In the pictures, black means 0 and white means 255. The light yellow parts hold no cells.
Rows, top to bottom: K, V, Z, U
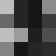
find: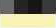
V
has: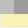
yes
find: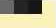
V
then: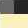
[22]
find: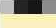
K

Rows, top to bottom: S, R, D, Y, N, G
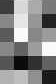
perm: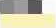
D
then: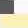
[135]

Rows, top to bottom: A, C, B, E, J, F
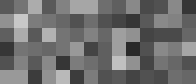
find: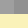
B
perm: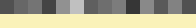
J
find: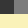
J

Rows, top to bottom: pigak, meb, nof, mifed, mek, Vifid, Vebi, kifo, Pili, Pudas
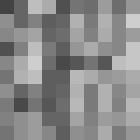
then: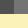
[109]
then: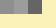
[101]
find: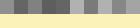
Vebi
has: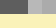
yes
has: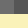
no
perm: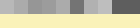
Vifid
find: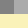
nof

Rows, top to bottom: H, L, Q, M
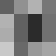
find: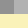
H
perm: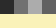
Q
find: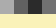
Q
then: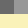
[165]
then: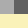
[43]
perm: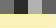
L
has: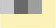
no

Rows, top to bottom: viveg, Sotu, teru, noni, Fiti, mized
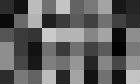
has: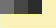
no
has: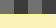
yes
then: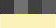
[2]
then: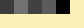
[121]
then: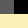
[121]
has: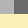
no
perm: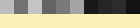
viveg

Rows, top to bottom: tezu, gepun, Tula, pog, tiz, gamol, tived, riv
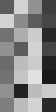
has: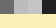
no
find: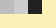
tiz
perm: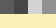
pog
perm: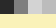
riv
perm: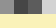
pog
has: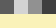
yes

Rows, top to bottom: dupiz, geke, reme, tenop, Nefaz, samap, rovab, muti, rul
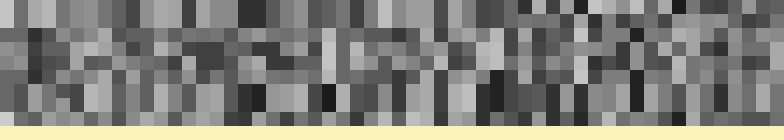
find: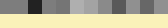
reme
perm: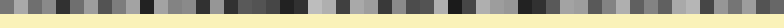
muti
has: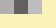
no

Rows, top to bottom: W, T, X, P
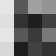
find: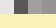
W
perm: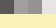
W
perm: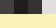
T

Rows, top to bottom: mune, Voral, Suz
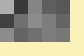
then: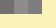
[100]
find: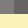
Voral

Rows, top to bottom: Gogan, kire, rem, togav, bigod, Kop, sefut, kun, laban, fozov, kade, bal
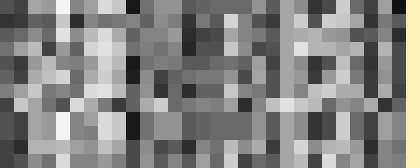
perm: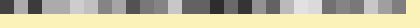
sefut
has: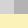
no

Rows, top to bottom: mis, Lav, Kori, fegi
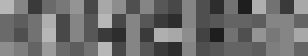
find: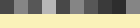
Lav
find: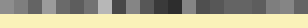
fegi
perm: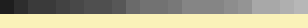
Kori
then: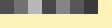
[45]
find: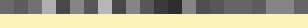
Lav
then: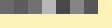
[58]
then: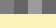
[93]

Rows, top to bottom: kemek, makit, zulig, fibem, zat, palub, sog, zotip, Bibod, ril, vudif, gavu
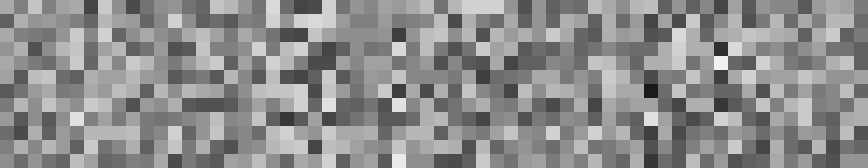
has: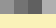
no
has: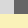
no

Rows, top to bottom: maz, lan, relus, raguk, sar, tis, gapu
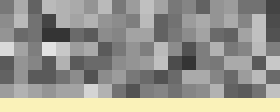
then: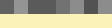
[156]
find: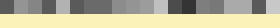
sar
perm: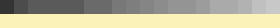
sar
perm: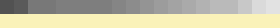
raguk
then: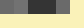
[90]
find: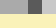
sar

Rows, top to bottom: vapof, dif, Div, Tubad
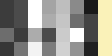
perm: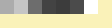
dif
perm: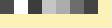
dif
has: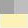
yes
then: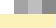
[25]

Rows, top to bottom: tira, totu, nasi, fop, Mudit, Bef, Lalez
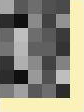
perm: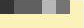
fop
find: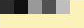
Bef
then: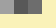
[44]
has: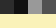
yes

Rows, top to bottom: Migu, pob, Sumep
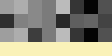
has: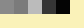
yes
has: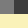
no
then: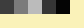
[81]
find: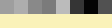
Migu

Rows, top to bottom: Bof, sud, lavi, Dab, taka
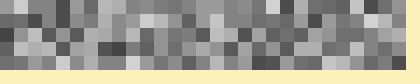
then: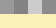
[175]
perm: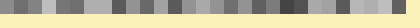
Dab
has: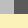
yes
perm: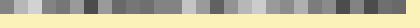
sud
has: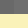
yes
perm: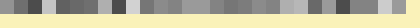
Bof
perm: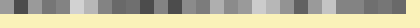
sud

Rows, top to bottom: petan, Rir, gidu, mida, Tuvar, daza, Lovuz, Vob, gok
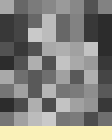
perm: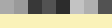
Tuvar
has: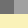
yes
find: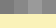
petan
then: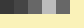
[130]
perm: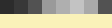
Tuvar
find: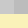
gidu

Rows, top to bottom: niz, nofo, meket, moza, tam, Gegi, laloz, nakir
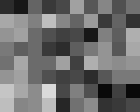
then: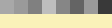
[100]
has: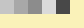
yes

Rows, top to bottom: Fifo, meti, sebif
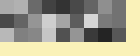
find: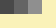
Fifo
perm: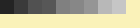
sebif
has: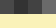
no
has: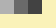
yes
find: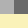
Fifo

